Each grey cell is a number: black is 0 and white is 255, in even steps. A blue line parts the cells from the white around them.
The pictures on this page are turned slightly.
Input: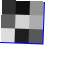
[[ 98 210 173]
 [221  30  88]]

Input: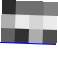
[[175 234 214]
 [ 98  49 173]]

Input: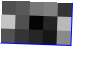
[[196  80   4]
 [ 82  52  38]]

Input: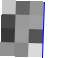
[[ 72 154 159]
 [ 56 156  84]]

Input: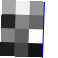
[[ 37 132 102]
 [132  99 253]]

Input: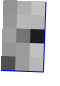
[[151 184 181]
 [159 116  29]]

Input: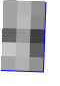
[[162 185 138]
 [ 99 153  63]]

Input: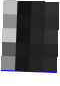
[[144  23  35]
 [199  20  38]]

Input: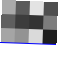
[[ 95  60  51]
 [165 147 218]]
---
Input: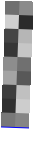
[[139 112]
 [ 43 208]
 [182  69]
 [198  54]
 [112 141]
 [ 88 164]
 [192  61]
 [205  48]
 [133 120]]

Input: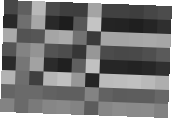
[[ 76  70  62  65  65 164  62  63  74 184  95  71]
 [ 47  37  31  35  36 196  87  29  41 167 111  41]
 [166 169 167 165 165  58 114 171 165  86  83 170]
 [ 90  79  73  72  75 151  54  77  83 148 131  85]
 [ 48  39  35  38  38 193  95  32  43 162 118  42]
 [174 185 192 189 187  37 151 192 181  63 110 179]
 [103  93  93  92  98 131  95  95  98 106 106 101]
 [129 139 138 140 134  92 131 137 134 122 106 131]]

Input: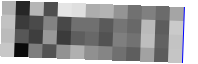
[[165 107 128 113 148 179 173 223 229  78 182  38 176]
 [202  93 186 104 117  90 112 112  72 131  74  59 194]
 [195  98 190 114 127  82 104  94  59 152  62  87 187]
 [197  92 162  94 112 133 144 176 146  83 126  10 199]]

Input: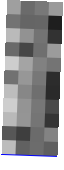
[[154 120 107 159]
 [ 30 102 101 115]
 [ 50 115 146 186]
 [155 111  70 106]
 [116 129 164 205]
 [ 44 119 151 113]
 [ 42 111 135 189]
 [ 74 119 148 206]
 [ 53 117 149 185]
 [131 107  62  87]
 [ 95 108  97 188]]

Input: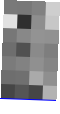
[[206 129 120 121]
 [199 142  47 225]
 [145 147 136 119]
 [126 138  81 110]
 [133 144 130 123]
 [143 170 112 110]
 [178  70  85  70]]

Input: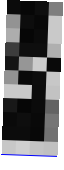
[[126  14   7  11]
 [201   8  13 147]
 [201  11   6 173]
 [175  14  14  60]
 [  9 204 150  20]
 [199  13   9 146]
 [194  12 201 201]
 [ 99  11   6  24]
 [117   9  14  10]
 [113   8  12  12]
 [192 196 207 199]]

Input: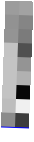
[[162 156]
 [133 146]
 [123 148]
 [ 80 195]
 [148 196]
 [177 195]
 [  7 195]
 [240 189]
 [ 60 139]]

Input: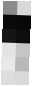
[[216 139]
 [  8  10]
 [ 13  21]
 [197 227]
 [185 232]
 [217 221]]

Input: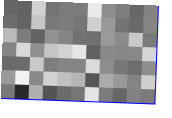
[[131 103 126 141 234 123 124 116 209  99 102]
 [133 106 115 152 207 118 124 121 198  99 108]
 [122 201 139 154 112 114 133 146  99 124 186]
 [213 137 135 136  97 230 210 198 144 217 133]
 [142 109 120 142 219 133 133 125 201 107 106]
 [207 132 153 171  87 181 193 210 137 242 154]
 [122 130 102 124 229 118 107  84 176  41 121]]
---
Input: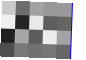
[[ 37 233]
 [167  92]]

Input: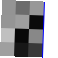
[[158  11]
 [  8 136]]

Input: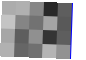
[[133 114]
 [ 94 144]]

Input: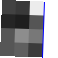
[[ 30  85]
 [141 120]]

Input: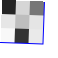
[[190 229]
 [ 51 234]]

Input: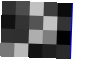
[[ 51  84]
 [ 47 174]]
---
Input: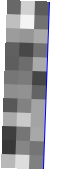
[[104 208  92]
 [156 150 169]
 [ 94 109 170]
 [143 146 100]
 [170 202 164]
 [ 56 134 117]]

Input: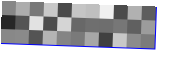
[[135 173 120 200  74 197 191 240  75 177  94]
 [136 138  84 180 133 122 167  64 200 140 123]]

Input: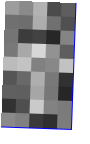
[[157 138 178  75  94]
 [117  60  66  39 132]
 [187 195 129 136 194]
 [ 96  95 166 119  38]
 [138 128  58  47 124]]

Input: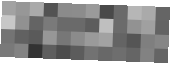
[[162 151 170  83 139 140 154  73 106 182 170 101]
 [116  97  90 151 119 139 154 162 100  85 127 134]]

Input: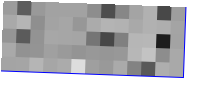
[[156  93 153 162 162 162 141  78 135 164 177  72 158]
 [149  91 147 167 166 165 117  71 128 182 183  29 163]
 [164 165 181 166 171 221 159 153 170 131  89 174 169]]

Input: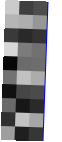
[[203  63  77]
 [ 58  41  51]
 [  8 107 110]
 [ 16  70  75]
 [ 48 195 166]]

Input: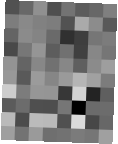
[[ 81 104 144  79 115  92 103 127]
 [100 139 132 106  48  62 118 124]
 [147 100 135 113 135  95 139 158]
 [205 124 150 149  55 211  35  95]
 [186  76 187 185  80 219  71 103]]

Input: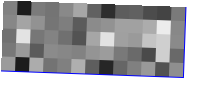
[[129  28 123 116 137 166  97  46  93  97  76  68 122]
 [113 227 119 131 112  83 166 226 160 154 196 207 138]
 [155  28 172 115 128 175  94  38 102 128 153  82 143]]

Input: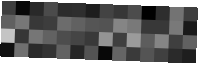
[[ 62   8  41  75  44  46  29  67  55  76   1  46 115  62]
 [196  54 118  98  77  69  57 148  63 155  93 133  63  97]]
